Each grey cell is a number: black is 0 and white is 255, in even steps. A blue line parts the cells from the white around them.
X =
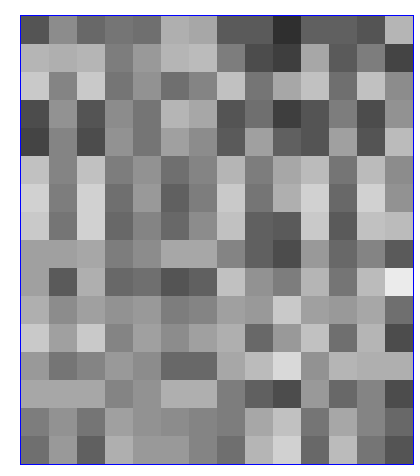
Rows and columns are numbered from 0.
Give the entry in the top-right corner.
181
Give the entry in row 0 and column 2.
104
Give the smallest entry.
47
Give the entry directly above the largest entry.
90
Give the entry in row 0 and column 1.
140
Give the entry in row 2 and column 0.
201
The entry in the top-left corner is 84
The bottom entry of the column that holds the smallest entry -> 209
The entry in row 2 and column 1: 132
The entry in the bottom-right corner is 84
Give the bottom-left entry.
111
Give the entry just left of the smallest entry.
90
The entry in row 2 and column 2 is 201
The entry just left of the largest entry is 187
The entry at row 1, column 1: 175
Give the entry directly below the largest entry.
111
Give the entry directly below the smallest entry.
62
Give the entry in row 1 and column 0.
181

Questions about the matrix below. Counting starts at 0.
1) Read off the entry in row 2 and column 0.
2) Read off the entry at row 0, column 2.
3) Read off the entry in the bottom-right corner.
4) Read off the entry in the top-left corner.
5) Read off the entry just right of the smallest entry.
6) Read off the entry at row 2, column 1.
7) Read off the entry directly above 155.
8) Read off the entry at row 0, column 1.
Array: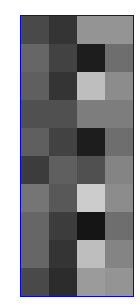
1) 95
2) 148
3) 148
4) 73
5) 110
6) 52
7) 190
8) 52

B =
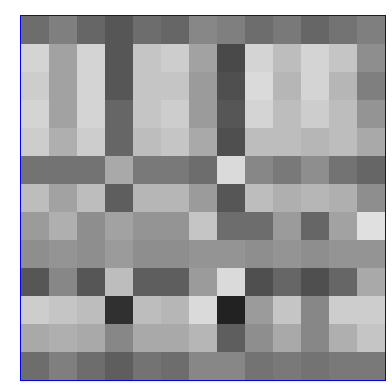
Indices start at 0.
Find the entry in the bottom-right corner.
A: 121
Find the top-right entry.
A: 127
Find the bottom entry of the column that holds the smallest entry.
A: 135
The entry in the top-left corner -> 109
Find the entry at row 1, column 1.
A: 162
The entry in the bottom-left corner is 109
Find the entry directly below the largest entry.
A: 148
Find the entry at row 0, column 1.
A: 127
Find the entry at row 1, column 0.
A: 212
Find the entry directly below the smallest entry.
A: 94
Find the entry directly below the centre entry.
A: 197
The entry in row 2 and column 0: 205
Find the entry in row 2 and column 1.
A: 162
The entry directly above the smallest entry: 218
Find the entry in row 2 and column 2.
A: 212
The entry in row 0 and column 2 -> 102
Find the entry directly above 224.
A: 142
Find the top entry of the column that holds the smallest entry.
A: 127
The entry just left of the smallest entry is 218
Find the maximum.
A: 224

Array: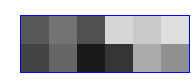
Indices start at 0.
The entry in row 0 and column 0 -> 88
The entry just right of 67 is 102
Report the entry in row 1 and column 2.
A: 25
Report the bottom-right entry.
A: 144

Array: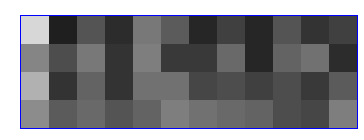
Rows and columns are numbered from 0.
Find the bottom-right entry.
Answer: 126
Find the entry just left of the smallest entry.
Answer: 215
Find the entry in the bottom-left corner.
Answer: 140
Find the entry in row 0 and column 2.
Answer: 84
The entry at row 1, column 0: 133
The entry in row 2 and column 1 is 51
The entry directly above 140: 177
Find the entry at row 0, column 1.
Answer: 31
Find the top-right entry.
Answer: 64
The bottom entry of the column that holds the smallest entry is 91

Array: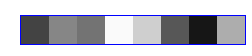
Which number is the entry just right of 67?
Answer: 134
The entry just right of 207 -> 87

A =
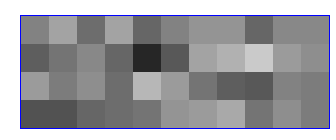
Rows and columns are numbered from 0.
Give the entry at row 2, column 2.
142
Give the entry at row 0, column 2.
109
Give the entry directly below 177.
94
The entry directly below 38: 183
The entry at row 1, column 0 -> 94
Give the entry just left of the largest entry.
177
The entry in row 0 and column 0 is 130
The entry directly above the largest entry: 102
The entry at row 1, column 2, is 136
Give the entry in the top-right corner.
136
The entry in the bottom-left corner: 82
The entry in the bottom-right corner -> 124
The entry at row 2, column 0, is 155

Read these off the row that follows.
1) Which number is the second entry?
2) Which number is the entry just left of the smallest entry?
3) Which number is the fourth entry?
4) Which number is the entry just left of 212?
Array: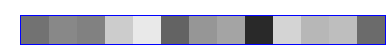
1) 136
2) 164
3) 204
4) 41
